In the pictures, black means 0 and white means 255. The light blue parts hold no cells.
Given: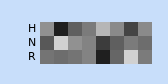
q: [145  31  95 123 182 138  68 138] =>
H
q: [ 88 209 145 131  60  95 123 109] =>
N
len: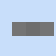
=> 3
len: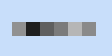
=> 6

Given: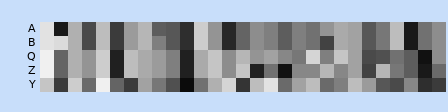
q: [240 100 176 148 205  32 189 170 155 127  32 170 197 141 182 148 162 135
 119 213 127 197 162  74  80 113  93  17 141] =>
Q
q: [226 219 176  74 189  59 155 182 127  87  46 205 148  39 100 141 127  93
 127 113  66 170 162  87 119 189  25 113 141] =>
B
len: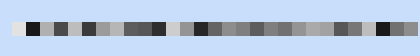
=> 29

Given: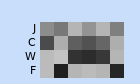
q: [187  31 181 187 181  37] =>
F
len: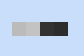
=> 4
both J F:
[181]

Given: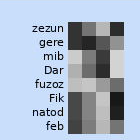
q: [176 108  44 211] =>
Dar
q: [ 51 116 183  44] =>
zezun
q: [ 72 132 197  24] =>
Fik

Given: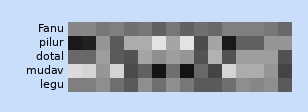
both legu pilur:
[90]
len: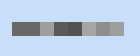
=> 8
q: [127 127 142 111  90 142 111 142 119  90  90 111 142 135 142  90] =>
legu
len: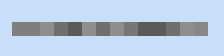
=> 14
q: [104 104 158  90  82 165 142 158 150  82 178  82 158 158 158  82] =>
dotal

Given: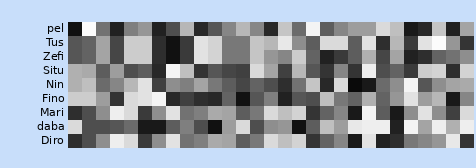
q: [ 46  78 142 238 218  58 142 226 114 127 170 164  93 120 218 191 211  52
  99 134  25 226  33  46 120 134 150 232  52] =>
Diro
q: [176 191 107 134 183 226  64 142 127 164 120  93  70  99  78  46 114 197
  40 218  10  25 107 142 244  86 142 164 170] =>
Nin
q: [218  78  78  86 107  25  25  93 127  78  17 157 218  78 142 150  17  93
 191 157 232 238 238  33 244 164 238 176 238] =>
daba
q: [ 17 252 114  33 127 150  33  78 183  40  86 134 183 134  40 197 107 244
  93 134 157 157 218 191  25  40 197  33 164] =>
pel

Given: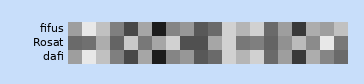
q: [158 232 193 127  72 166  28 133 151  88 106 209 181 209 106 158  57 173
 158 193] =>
fifus
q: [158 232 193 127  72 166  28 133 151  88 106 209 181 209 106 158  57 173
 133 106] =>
dafi
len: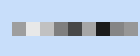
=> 9
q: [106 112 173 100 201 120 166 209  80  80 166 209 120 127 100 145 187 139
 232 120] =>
Rosat
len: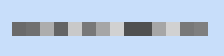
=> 14

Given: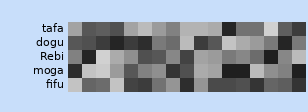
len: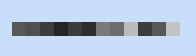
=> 12
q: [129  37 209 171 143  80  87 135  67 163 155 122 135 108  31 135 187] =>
Rebi
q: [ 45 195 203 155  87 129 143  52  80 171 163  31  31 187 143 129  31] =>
moga

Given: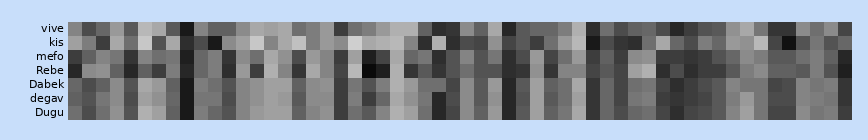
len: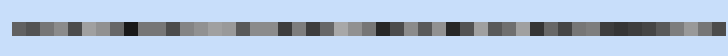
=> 51
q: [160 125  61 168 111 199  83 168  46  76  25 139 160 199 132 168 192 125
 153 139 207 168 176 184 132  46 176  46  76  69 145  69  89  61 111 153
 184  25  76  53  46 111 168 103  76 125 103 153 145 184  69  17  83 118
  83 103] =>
kis
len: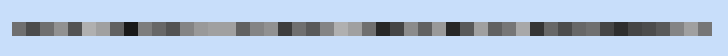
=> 50
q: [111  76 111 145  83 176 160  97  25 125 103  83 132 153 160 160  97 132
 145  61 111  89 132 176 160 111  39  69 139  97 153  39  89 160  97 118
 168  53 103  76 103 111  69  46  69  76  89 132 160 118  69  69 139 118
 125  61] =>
Dugu
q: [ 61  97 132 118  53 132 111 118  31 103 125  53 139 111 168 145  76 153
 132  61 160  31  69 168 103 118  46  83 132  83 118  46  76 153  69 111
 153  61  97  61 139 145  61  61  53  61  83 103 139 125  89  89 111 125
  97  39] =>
mefo
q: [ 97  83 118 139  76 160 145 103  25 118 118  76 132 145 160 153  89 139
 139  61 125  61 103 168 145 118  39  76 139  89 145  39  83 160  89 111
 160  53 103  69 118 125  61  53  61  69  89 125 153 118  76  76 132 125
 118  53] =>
degav

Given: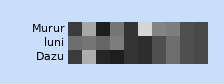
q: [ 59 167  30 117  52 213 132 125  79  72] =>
Murur
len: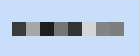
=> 8
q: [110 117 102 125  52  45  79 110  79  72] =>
luni
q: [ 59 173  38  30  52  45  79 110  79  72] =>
Dazu

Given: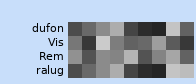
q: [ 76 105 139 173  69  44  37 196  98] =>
dufon

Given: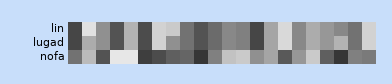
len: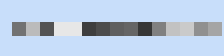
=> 15
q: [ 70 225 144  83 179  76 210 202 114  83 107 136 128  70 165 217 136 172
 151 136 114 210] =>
lin
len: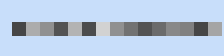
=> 15

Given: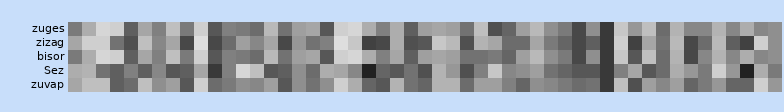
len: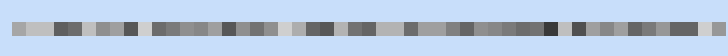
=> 51
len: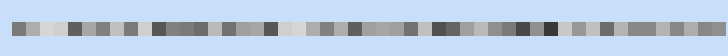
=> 51
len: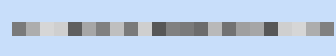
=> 23
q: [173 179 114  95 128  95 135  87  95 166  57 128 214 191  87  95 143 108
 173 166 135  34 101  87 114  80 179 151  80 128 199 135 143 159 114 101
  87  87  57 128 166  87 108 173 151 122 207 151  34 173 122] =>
Sez
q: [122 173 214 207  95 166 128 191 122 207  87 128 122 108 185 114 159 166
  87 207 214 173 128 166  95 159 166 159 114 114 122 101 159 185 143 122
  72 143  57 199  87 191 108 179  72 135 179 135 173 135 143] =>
bisor
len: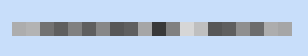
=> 20

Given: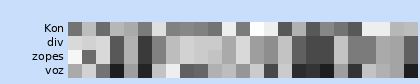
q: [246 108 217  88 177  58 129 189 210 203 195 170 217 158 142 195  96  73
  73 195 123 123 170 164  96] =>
zopes
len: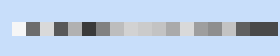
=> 19
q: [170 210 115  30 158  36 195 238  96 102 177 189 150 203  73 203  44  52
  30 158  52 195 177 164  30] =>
voz
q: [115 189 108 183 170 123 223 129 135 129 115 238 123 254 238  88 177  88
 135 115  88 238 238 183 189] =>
Kon
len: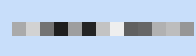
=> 13

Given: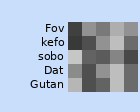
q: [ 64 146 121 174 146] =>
Fov
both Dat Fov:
[146]
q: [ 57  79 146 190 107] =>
kefo
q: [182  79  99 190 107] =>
Gutan

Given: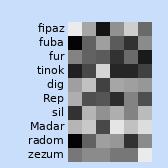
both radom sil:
[50]
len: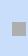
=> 1
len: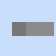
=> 3
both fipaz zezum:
[235]
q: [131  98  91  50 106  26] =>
fur
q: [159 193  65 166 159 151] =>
dig

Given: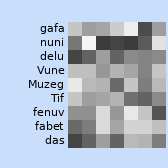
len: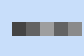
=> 5
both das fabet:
[125]
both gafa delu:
[158]
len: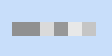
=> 6
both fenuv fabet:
[218]

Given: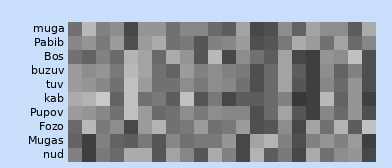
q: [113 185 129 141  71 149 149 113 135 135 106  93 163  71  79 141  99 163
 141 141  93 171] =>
muga
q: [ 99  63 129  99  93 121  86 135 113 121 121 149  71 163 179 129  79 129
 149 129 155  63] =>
Mugas
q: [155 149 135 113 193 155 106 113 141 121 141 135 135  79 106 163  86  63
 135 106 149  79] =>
Pupov
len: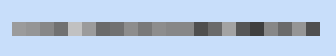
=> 22
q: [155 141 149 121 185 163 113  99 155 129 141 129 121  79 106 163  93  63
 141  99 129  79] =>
buzuv
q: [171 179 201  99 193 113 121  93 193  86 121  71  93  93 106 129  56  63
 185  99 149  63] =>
kab

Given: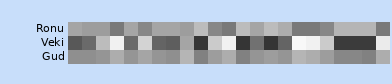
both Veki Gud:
[165]
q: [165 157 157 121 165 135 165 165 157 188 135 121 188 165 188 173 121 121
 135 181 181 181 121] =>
Ronu
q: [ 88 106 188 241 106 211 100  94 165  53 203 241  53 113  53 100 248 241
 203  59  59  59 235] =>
Veki

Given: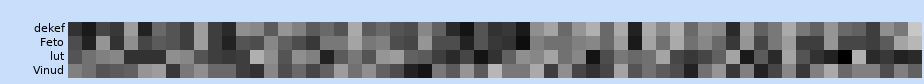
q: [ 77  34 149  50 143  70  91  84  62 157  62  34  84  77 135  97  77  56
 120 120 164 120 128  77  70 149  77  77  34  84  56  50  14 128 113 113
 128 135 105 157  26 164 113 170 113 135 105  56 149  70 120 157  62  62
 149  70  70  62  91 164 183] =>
Feto
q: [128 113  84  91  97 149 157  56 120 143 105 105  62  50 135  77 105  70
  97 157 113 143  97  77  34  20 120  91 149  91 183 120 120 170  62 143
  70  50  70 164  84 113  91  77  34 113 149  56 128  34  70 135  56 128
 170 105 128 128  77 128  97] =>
Vinud
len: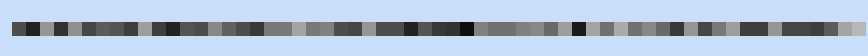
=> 61
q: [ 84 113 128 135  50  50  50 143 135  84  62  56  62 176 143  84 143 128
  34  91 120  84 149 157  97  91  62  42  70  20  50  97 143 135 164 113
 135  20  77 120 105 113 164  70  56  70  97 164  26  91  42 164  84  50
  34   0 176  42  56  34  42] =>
lut
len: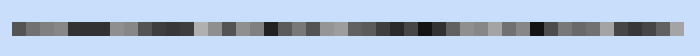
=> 48

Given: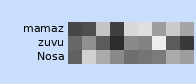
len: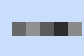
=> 5
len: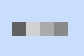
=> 4

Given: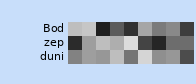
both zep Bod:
[190]
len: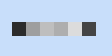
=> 6
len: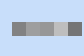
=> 5
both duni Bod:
[190]

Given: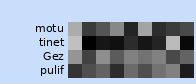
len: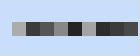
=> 9
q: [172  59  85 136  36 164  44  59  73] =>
motu
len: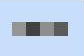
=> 4
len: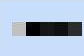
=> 5
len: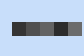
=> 5
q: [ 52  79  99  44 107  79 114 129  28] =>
pulif

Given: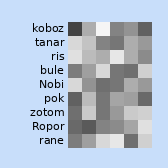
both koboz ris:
[173]
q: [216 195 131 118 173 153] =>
tanar
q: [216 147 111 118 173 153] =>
Nobi

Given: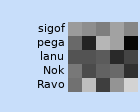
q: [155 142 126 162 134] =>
sigof
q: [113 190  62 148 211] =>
Ravo

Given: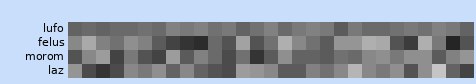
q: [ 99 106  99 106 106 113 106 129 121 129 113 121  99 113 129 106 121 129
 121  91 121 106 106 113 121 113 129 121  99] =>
lufo
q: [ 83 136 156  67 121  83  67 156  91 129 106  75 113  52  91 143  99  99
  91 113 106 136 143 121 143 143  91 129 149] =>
morom
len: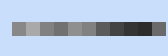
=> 11
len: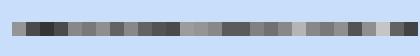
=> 29

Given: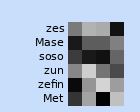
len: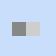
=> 2
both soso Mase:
[25]
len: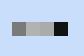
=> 4
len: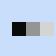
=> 3

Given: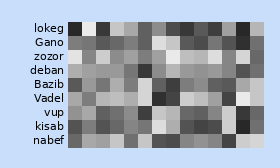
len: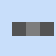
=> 3
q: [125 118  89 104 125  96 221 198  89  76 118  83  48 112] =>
Gano
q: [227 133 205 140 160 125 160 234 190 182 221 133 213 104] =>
zozor
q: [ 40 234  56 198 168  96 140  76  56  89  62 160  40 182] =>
lokeg

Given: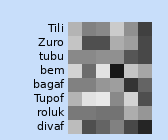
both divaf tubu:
[72]
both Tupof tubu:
[137]
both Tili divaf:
[129]
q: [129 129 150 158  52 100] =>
bagaf
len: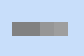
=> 4
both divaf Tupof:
[79]

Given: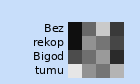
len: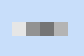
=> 4
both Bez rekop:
[15]
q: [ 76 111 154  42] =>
Bigod

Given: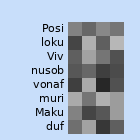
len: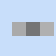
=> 3
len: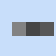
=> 3
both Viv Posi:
[117]
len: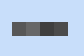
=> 4
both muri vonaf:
[170]

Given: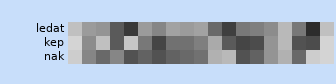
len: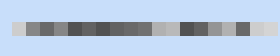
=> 19
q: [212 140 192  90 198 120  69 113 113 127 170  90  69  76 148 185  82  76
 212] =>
kep

